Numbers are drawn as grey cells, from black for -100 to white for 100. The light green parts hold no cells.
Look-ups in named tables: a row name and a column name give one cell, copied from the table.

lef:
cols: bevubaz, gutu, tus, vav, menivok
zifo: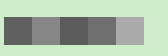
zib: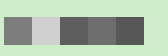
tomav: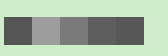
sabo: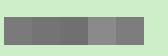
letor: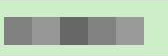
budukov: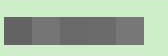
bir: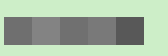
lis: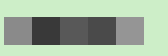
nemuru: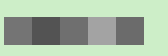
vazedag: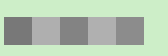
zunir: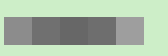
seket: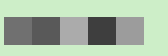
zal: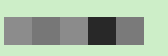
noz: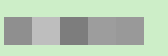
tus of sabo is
-12
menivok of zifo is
34
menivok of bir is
-31
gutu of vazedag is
37
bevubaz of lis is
8
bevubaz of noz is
12
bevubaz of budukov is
-22
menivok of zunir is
24
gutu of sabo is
-9
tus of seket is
34
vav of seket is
-51
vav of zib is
-14
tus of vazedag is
3
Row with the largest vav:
vazedag

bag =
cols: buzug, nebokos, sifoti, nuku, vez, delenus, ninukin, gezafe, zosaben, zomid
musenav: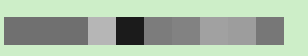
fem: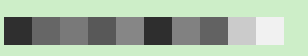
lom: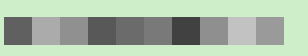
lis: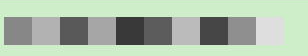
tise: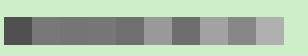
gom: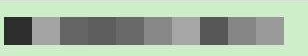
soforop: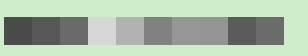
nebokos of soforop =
-32
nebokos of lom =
34
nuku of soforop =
69
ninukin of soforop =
18
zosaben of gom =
5
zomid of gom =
21
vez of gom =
-18
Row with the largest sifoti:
lom

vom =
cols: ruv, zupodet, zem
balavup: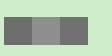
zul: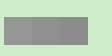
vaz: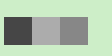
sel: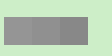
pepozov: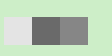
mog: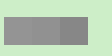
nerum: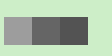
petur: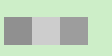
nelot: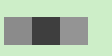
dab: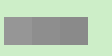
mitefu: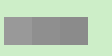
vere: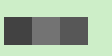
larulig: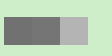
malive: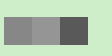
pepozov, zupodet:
-17
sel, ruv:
17
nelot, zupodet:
-51
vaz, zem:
6
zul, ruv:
18
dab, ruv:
18
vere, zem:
-32

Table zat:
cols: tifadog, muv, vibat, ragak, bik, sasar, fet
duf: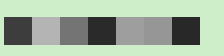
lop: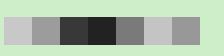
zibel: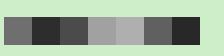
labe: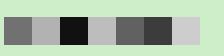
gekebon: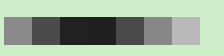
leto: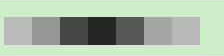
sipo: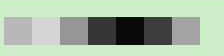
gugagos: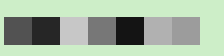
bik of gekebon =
-42
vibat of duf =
-9
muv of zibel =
-65
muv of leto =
18
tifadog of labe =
-11
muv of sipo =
67
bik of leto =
-31
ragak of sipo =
-58
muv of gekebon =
-41
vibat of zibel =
-41
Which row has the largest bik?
zibel

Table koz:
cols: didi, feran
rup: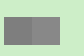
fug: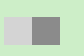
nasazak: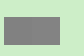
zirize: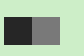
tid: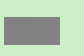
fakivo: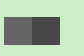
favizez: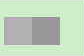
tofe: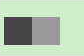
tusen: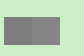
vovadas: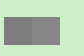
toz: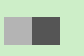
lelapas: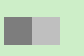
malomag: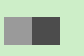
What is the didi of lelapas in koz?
-2
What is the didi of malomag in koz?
21
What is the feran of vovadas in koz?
5
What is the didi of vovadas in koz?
-2
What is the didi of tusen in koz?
-2
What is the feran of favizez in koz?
19
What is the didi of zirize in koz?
-70
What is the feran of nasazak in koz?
3
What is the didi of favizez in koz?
38
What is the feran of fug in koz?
9
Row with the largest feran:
lelapas

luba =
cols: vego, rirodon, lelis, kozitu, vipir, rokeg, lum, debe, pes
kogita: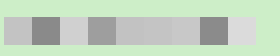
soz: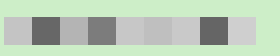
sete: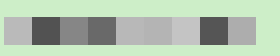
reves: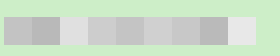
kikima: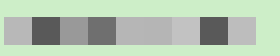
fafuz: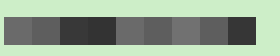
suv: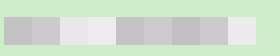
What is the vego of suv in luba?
53
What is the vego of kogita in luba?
53
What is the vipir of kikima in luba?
43
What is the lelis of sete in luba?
5
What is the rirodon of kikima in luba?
-30
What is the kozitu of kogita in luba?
24
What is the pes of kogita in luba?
72
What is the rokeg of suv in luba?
60
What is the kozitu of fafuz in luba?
-60
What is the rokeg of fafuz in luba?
-26
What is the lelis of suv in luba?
82
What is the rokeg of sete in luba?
41
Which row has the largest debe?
suv

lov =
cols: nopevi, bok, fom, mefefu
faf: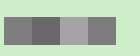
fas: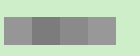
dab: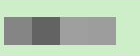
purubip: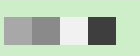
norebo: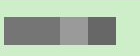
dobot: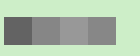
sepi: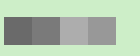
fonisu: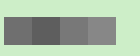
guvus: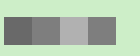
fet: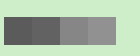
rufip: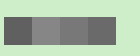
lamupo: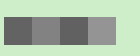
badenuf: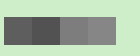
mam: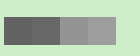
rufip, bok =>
5
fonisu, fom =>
-6
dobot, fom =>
19
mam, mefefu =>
23
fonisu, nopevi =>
-13
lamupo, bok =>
2
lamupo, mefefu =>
16

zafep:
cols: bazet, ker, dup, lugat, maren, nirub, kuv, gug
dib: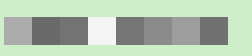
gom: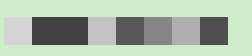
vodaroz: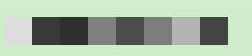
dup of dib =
-10
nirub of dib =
9
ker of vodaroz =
-55
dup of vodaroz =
-64
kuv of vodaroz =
41
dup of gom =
-48
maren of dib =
-8
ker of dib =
-17
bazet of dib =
35
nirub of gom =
5
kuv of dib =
23
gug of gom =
-38
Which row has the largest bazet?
vodaroz

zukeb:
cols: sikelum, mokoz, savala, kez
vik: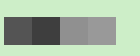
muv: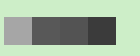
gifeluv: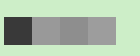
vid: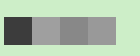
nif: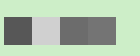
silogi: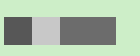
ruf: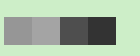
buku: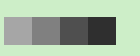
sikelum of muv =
30
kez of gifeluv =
23
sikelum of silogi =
-32
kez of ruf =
-60
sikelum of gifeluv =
-55
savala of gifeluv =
11
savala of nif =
-15
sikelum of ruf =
18
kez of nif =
-9
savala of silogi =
-15
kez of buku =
-63
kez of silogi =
-15
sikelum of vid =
-53
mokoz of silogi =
57
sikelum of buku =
30
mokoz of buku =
0
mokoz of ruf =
29
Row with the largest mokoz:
nif

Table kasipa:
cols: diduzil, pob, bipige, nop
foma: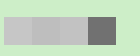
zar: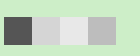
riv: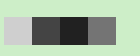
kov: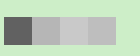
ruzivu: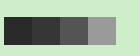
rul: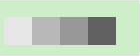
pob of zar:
67
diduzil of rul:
80
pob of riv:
-47
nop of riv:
-9
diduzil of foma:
55
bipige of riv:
-74
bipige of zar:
82
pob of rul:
44
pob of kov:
43
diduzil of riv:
62
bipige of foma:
52
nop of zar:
48
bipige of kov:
58
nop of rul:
-24

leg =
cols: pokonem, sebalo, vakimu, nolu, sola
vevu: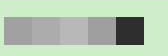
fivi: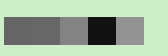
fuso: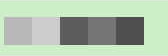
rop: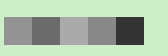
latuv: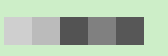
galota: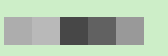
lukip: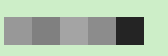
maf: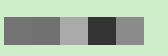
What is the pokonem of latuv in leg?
62
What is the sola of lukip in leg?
-72
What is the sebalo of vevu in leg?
35
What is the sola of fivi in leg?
15
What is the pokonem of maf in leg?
-10
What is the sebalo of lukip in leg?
0
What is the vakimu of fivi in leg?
3

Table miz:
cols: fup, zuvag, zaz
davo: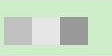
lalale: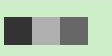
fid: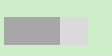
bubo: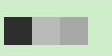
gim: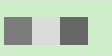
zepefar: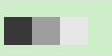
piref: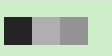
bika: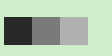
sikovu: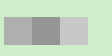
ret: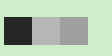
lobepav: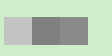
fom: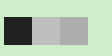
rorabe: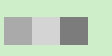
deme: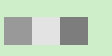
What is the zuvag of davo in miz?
80
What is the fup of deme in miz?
20
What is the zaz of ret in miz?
25
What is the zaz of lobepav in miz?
8
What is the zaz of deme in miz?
-2
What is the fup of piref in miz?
-72
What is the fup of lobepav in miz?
53
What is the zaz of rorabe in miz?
-3
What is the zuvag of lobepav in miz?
0
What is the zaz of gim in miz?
-19

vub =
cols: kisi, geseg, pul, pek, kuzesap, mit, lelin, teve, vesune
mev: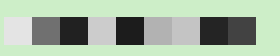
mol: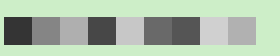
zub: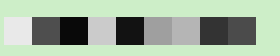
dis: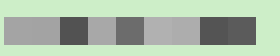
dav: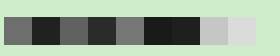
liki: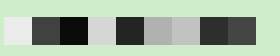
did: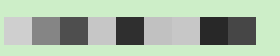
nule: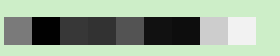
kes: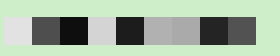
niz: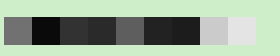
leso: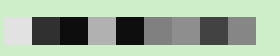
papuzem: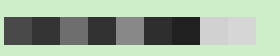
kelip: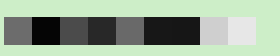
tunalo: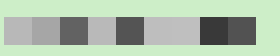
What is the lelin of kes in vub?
33
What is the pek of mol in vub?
-44
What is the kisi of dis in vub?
29
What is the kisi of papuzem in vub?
-43
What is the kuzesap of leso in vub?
-89
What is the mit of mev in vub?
40
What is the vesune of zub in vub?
-41
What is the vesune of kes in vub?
-36
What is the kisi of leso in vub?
77
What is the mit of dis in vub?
39
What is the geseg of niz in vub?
-92
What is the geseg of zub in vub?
-39
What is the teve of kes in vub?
-72
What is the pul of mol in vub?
37
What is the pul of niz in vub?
-61
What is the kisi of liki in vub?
84
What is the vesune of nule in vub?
90
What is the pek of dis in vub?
32
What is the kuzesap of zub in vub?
-86

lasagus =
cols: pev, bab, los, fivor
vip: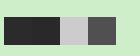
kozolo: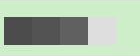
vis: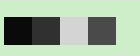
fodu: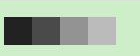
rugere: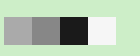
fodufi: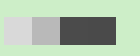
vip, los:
60
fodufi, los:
-41
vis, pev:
-92
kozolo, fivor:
74
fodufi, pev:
70
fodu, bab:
-42
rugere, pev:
33

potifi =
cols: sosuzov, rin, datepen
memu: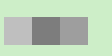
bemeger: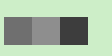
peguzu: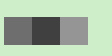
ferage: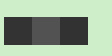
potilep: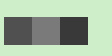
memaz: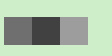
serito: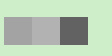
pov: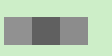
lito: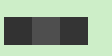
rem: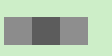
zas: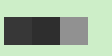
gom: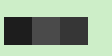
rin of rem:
-28
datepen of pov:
10
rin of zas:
-64
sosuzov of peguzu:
-14
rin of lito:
-39
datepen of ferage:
-61
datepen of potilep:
-55

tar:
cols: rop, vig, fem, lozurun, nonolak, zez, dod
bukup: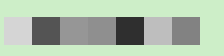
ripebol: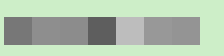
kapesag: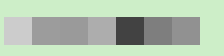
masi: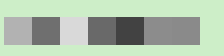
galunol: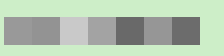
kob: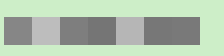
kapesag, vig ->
22
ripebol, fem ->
10
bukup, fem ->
18
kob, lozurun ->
-8
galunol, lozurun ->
28
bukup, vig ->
-34
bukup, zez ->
49
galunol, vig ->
15
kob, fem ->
-1
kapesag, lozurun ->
36
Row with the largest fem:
masi

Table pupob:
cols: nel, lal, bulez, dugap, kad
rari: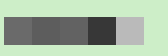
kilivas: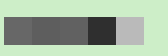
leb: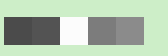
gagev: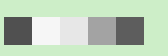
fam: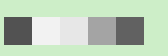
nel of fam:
-36
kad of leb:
9
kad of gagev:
-27
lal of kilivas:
-26
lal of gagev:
93
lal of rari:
-27
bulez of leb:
98
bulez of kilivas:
-24
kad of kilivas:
46
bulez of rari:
-23
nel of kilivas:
-19
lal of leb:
-35
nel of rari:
-17
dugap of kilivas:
-63

